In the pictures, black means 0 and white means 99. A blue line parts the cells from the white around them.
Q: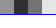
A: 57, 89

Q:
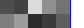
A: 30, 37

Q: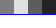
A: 48, 14

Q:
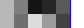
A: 71, 26

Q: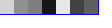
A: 82, 37

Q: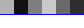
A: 69, 18

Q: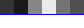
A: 20, 31

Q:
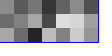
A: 54, 58

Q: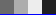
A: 41, 13

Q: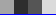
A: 64, 85
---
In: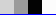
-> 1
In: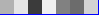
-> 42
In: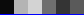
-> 20
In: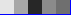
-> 54
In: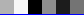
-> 11
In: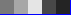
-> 28
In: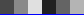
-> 39
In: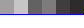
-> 24
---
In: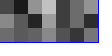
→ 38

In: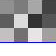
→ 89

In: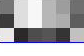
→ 30

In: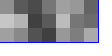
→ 32

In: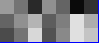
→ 84

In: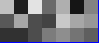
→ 30

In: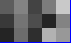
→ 18

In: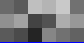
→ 14
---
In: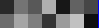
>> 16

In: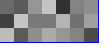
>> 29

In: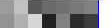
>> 24

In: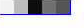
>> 44

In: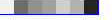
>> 56

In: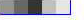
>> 57

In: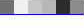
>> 54

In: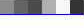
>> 39

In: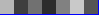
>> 33
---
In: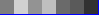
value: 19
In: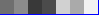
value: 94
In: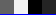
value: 14
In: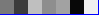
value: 93
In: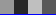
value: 34
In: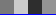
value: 57
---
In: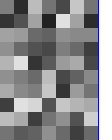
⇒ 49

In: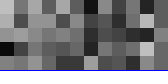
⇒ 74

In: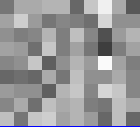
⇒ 46

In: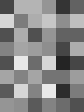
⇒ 27

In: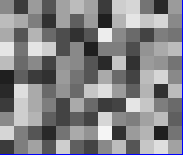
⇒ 53

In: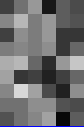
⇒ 25

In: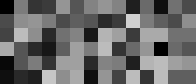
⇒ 0

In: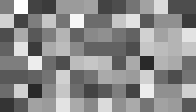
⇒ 49

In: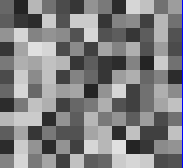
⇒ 40
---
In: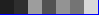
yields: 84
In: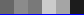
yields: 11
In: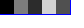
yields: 31
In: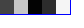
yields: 95
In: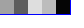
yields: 2
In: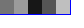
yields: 74
